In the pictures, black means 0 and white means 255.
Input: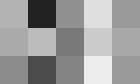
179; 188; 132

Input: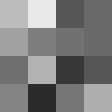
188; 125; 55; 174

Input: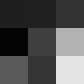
31; 63; 228

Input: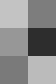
195; 45

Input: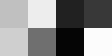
192; 111

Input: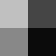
192; 11
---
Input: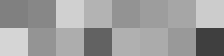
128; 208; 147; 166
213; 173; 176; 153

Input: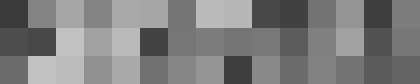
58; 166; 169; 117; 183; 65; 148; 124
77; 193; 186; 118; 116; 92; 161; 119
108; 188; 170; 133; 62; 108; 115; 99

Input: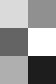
218
100
175

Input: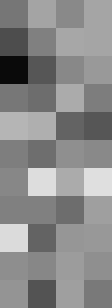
118; 137
77; 167
10; 136
119; 171
181; 99
126; 143
135; 171
128; 109
219; 150
142; 156
148; 159

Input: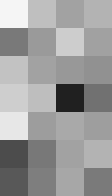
245; 162
121; 205
194; 152
206; 32
231; 169
76; 162
88; 167

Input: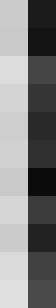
203
201
220
212
206
209
201
214
204
218
224

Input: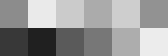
140; 203; 206
56; 90; 173

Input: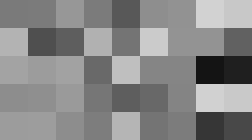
122; 151; 88; 146; 200
179; 94; 116; 147; 97
163; 162; 191; 133; 31
141; 154; 94; 132; 201
156; 141; 181; 124; 72

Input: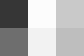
54; 201
110; 190
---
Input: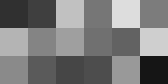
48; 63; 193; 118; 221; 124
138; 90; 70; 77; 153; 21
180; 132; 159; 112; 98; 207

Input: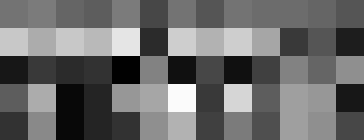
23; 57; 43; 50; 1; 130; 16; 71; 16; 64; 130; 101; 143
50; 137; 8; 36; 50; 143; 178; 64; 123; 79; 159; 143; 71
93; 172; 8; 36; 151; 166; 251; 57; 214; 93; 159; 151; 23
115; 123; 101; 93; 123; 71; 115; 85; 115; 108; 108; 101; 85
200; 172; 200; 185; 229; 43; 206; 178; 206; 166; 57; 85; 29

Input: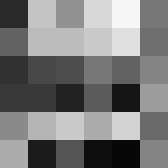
41; 196; 145; 216; 247; 119
49; 71; 77; 119; 98; 132
56; 56; 34; 91; 21; 157
98; 188; 188; 202; 223; 111
138; 180; 202; 172; 210; 105
172; 27; 84; 13; 7; 132

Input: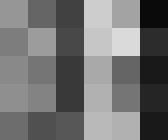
109; 80; 87; 185; 177; 25
125; 156; 72; 198; 218; 44
137; 117; 57; 169; 101; 25
143; 131; 57; 177; 117; 37
150; 101; 65; 205; 163; 10

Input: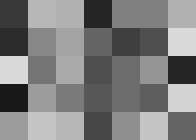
24; 156; 122; 87; 108; 94; 211
43; 136; 163; 101; 63; 79; 218
56; 183; 177; 37; 128; 128; 177
156; 197; 183; 71; 143; 197; 101
218; 116; 170; 79; 108; 149; 37

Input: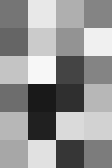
101; 203; 147; 240
109; 25; 47; 183
117; 232; 175; 132
167; 225; 54; 124
183; 32; 218; 210
196; 247; 68; 132

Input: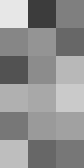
82; 140; 184
119; 154; 161
134; 148; 103
176; 168; 202
190; 103; 119
231; 60; 127
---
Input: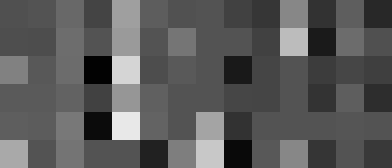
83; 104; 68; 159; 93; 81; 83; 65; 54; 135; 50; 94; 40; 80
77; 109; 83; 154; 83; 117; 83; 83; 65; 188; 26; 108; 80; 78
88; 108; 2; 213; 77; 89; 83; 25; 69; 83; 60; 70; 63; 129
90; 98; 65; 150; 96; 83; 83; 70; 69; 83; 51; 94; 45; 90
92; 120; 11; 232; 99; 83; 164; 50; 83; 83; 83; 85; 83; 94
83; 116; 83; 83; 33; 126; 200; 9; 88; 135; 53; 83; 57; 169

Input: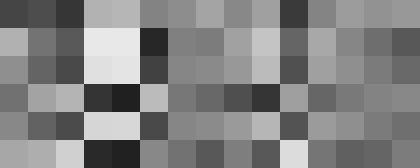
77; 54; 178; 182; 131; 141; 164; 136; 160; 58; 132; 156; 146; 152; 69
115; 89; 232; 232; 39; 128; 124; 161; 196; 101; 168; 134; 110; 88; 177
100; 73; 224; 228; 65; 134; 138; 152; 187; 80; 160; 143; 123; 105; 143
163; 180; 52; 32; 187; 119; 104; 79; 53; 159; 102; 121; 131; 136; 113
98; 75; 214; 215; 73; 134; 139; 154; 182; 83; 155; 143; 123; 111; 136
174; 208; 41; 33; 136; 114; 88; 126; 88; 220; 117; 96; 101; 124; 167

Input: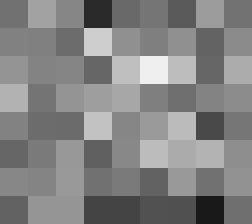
162; 134; 42; 105; 117; 90; 156; 114; 113
128; 108; 206; 144; 127; 144; 99; 139; 129
131; 133; 102; 191; 239; 189; 102; 172; 148
116; 148; 158; 167; 127; 111; 131; 140; 178
108; 107; 194; 134; 154; 187; 73; 118; 130
122; 152; 96; 136; 188; 171; 179; 142; 102
132; 153; 113; 122; 98; 153; 113; 146; 135
149; 149; 68; 68; 81; 80; 25; 111; 98

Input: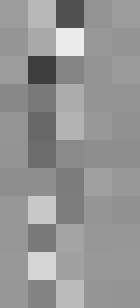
184; 80; 147; 156; 156
169; 235; 152; 148; 149
62; 133; 148; 155; 156
121; 172; 148; 147; 136
104; 179; 152; 145; 149
108; 138; 142; 142; 148
142; 124; 160; 152; 141
200; 125; 149; 145; 151
121; 164; 150; 151; 150
213; 160; 152; 152; 152
131; 187; 149; 147; 151

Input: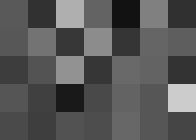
49; 175; 99; 18; 128; 48; 89
115; 55; 140; 53; 101; 94; 87
83; 146; 54; 105; 99; 51; 61
64; 25; 73; 99; 86; 204; 85
62; 82; 77; 103; 86; 69; 74

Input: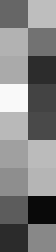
190; 102
114; 178
44; 170
67; 249
73; 185
187; 160
181; 142
9; 92
136; 43
